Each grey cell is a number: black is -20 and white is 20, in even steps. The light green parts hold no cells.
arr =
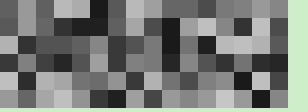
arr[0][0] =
-5
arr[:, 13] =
[0, -12, 10, -2, -16, 4]
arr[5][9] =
4
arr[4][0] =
10
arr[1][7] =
6
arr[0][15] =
1
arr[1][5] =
-15
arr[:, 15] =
[1, -8, -6, -14, -9, 1]
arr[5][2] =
6
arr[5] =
[4, -4, 6, 10, 3, -11, -15, 5, -9, 4, 1, 4, 11, 4, -16, 1]
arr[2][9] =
-16
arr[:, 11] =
[-8, 10, -15, -7, 0, 4]
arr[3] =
[-11, 0, -10, -14, -7, 5, -11, 0, -1, -14, 1, -7, -12, -2, -13, -14]
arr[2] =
[8, -12, -7, -7, -5, 1, -11, -7, -1, -16, -2, -15, 9, 10, 8, -6]
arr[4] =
[10, -13, 8, 6, -2, -3, 3, -11, 8, -2, -8, 0, 2, -16, 10, -9]
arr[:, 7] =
[9, 6, -7, 0, -11, 5]
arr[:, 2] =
[-5, -4, -7, -10, 8, 6]
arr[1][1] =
4
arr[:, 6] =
[-6, -5, -11, -11, 3, -15]
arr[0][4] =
7
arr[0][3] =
9

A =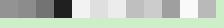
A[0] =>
3
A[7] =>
10
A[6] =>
17

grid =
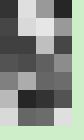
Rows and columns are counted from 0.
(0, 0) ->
-12
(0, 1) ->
15
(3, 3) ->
2
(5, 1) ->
-14
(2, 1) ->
-10
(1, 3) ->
4
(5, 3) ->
-7
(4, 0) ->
0

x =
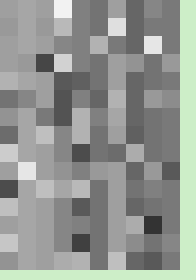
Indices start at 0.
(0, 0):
5
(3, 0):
5
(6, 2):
-1
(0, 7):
-4
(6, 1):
6
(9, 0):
5
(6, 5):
0
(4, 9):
-1
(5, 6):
8
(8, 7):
7
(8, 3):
1
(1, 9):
-1
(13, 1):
6
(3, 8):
-2
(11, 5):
-2
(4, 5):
-2
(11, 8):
-2
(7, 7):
-5
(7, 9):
-1
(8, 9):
-1
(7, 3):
1
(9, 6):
5
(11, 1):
6
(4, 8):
-2
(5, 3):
-7
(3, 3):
13
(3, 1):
4
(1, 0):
4
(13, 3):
1
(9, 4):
0
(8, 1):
6
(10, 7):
-2
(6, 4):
8
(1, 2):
4
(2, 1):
6
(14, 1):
6

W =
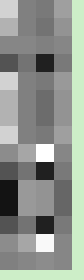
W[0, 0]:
13
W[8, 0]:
2
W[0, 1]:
0
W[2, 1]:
1
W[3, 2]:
-15
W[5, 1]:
0
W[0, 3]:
5
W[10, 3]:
-4
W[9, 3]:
-1
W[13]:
[2, 6, 19, 1]
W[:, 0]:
[13, 8, 1, -7, 13, 8, 8, 13, 2, -7, -17, -17, -7, 2, 0]
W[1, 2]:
-2
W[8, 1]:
6
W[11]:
[-17, 4, 3, -4]
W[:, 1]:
[0, 0, 1, -2, 0, 0, 0, 0, 6, -2, 4, 4, -2, 6, 1]
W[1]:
[8, 0, -2, 3]

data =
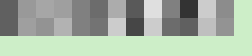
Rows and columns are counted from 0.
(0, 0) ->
-5
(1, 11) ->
10
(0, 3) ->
5
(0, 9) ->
0
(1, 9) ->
-3
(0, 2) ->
6
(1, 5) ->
-2
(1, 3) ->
8

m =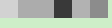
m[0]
13
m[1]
7

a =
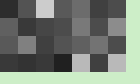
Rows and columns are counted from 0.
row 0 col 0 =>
-13
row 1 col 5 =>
-8
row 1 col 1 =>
-11
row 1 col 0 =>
-5
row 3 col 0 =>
-11
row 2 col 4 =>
-5
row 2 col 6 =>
-8
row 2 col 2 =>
-10
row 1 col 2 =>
-9
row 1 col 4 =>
-1

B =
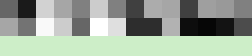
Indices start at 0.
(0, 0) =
-4
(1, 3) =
12
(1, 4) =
-4
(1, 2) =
19
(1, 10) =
-18
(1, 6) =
15
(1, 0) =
6
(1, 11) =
-19
